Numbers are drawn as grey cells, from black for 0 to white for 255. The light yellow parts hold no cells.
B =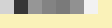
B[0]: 211
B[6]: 242
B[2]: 150

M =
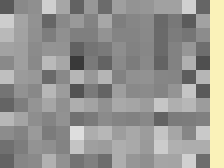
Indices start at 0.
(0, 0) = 89
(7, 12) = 175
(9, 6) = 173
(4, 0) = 137
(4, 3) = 186
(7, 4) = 144
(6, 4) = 156
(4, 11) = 99
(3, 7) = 122
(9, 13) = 134
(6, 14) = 90
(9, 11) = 196
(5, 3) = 106
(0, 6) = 151
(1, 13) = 91
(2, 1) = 162
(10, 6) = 159
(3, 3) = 148
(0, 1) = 137
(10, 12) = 176
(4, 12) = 130
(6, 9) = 137
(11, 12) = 164
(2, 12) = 124
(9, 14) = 201
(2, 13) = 117
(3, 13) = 150
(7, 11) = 198
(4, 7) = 99
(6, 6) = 122
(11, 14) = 109
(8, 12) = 123
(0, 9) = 147
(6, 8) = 158

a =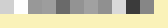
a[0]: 208
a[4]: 106
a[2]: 152

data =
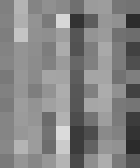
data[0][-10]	128
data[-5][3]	161
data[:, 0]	[128, 131, 126, 131, 134, 121, 129, 123, 133, 133, 136, 122]
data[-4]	[133, 155, 149, 107, 178, 77, 116, 158, 123, 60]
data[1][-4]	93
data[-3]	[133, 151, 156, 115, 219, 58, 77, 138, 130, 51]
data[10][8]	146
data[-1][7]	173
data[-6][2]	126
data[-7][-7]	165
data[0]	[128, 180, 132, 144, 137, 111, 155, 157, 118, 115]
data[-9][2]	142
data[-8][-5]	103
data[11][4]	180
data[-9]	[131, 148, 142, 125, 172, 82, 126, 169, 124, 65]
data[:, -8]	[132, 147, 145, 142, 140, 139, 126, 147, 149, 156, 156, 135]
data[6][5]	87
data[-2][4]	203
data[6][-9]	149
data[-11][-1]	44
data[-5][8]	121
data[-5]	[123, 157, 147, 161, 169, 86, 166, 168, 121, 117]
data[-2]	[136, 180, 156, 109, 203, 59, 98, 150, 146, 43]
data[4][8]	124
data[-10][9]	109
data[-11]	[131, 175, 147, 122, 215, 50, 93, 151, 145, 44]

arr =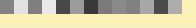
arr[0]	131
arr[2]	127
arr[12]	173

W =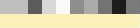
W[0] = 191
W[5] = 142
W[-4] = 171

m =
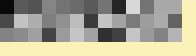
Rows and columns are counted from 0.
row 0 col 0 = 9
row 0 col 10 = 116
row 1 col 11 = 171
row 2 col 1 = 139
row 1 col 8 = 163
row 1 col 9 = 122
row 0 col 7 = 116
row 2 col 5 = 197
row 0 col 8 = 37
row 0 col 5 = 107

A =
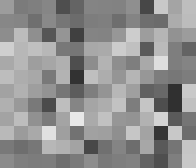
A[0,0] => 156
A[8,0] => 163
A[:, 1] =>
[123, 133, 188, 183, 183, 173, 177, 153, 189, 155, 110, 127]
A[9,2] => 169
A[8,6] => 170
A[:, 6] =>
[132, 125, 132, 168, 141, 191, 126, 165, 170, 161, 72, 141]
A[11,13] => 200
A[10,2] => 119
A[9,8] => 143
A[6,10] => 97
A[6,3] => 147
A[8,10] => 178
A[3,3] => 183
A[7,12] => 48
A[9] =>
[185, 155, 169, 225, 159, 114, 161, 159, 143, 198, 163, 53, 200, 108]
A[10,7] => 112
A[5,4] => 179
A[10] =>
[121, 110, 119, 183, 177, 163, 72, 112, 132, 109, 167, 89, 117, 198]
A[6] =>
[162, 177, 158, 147, 118, 92, 126, 148, 183, 159, 97, 104, 48, 201]
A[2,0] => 141
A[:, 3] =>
[134, 137, 86, 183, 166, 121, 147, 75, 123, 225, 183, 125]
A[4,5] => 78
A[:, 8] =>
[130, 110, 151, 204, 142, 149, 183, 194, 150, 143, 132, 126]
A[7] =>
[176, 153, 121, 75, 190, 133, 165, 173, 194, 125, 197, 78, 48, 192]
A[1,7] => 127
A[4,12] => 126
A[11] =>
[139, 127, 124, 125, 110, 122, 141, 121, 126, 129, 99, 79, 127, 200]
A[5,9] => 181
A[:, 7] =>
[131, 127, 131, 170, 179, 173, 148, 173, 193, 159, 112, 121]

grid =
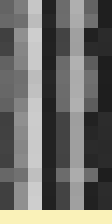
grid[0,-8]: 100
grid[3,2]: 202
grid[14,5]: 160
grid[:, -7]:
[125, 111, 144, 134, 131, 111, 113, 131, 144, 138, 134, 138, 113, 144, 144]
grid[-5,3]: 34
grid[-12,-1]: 42
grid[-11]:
[98, 131, 202, 32, 107, 177, 93, 30]
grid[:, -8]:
[100, 105, 64, 67, 98, 105, 103, 98, 64, 65, 67, 65, 103, 64, 64]
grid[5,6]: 112
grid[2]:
[64, 144, 206, 33, 67, 160, 33, 43]
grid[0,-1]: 31
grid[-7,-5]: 34
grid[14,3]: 33
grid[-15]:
[100, 125, 198, 34, 108, 175, 99, 31]
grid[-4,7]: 43
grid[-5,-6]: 202
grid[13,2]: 204
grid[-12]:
[67, 134, 202, 34, 68, 159, 43, 42]
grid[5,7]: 31
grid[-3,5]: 172
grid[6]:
[103, 113, 192, 37, 108, 172, 109, 30]
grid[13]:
[64, 144, 204, 34, 67, 158, 34, 44]
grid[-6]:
[65, 138, 203, 34, 67, 159, 39, 43]
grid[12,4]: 108

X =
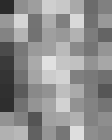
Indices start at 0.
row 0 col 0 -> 42
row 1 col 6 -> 113
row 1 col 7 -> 153
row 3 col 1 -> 120
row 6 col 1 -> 91
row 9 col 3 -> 149
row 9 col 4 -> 118
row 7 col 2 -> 148
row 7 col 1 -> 113
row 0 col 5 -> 169
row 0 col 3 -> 207
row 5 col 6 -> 121
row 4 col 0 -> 58
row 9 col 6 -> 142
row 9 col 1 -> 184
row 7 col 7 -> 116
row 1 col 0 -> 152
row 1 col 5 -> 217
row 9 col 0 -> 177
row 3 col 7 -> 149
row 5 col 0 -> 52
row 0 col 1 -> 143
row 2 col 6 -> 125
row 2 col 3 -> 159
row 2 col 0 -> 131
